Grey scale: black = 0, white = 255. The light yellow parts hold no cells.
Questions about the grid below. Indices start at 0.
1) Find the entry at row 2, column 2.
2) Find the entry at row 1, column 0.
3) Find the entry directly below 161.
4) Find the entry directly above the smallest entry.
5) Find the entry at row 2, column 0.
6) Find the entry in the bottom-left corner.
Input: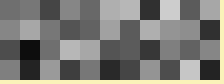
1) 111
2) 134
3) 84
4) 167
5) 77
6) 127

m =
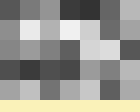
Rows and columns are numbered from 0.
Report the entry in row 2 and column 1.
155
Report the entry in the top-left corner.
87
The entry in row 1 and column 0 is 142
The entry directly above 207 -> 51
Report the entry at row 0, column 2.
148
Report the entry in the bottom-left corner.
163
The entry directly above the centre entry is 240
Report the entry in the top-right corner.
184
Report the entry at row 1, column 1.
234
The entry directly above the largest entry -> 59

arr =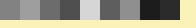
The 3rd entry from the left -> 108
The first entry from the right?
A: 43

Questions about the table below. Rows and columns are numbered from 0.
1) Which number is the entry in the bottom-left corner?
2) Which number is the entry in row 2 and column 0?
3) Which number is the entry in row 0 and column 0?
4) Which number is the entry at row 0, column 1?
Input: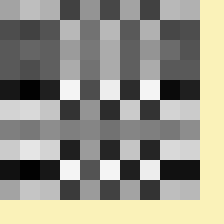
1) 163
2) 89
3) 163
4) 190

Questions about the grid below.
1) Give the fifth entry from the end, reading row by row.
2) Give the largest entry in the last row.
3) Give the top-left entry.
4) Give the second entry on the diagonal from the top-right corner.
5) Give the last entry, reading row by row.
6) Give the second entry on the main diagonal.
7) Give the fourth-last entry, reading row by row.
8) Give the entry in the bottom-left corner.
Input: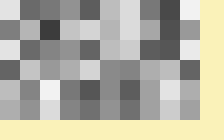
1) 146
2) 219
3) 227
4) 80
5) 161
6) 181
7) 112
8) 174

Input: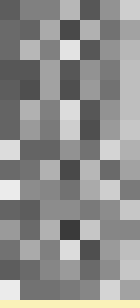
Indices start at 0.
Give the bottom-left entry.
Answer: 235
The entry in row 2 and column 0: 106
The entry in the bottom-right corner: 162
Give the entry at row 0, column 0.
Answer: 93
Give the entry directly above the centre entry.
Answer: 206
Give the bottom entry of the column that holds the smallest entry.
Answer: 122
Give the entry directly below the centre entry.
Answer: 73
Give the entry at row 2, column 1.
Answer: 183
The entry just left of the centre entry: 100
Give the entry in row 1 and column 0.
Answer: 106
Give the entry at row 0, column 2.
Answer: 128
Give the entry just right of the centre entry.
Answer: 114
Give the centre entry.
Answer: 146
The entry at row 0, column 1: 128
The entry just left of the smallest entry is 177

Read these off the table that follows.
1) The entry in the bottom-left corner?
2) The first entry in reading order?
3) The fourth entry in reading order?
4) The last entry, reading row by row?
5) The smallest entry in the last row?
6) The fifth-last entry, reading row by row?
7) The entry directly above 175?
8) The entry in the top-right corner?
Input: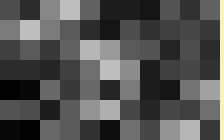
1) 8
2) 77
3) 190
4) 57
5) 2
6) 110
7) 37
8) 97

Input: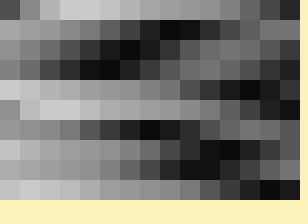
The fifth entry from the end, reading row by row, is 86
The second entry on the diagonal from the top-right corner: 115
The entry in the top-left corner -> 79
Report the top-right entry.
38
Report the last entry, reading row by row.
25
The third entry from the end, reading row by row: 32
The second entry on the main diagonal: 158
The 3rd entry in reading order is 180
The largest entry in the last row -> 202
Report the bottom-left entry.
194
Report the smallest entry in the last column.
17
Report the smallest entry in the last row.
11
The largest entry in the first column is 202

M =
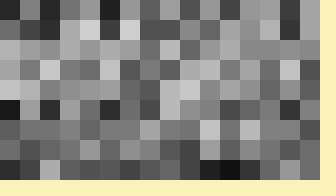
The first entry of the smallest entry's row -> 46
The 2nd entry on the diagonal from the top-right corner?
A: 53
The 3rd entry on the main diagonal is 143
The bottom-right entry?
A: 109
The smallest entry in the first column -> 24
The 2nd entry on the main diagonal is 68
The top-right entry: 164
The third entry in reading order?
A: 39
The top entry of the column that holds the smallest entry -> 68
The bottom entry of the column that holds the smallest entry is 17
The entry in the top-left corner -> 39
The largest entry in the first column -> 193
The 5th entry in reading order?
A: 151
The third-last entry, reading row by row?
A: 101
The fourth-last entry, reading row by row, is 53
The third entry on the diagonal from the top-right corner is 136
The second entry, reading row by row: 128
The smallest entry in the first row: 32
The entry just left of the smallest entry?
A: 32
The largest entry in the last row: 172
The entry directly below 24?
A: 94

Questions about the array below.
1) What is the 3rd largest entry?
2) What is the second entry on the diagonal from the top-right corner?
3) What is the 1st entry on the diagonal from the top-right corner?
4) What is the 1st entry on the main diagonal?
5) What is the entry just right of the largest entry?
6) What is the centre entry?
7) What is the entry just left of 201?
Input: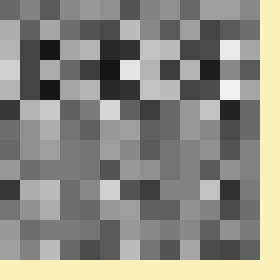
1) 228
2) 90
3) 136
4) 104
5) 166
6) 158
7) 180

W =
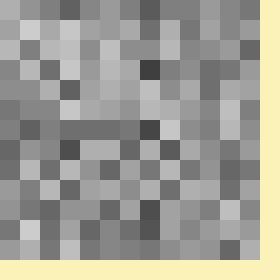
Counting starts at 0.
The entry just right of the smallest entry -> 127
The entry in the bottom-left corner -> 154
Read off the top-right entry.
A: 119
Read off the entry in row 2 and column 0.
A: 183
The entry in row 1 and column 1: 204
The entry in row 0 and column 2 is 127
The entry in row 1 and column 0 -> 162
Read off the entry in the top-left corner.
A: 175
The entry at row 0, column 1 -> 147
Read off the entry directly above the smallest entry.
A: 141
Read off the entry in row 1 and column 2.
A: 169
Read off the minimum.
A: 63
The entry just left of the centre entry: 111
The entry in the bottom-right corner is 175
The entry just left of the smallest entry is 169
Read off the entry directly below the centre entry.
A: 103
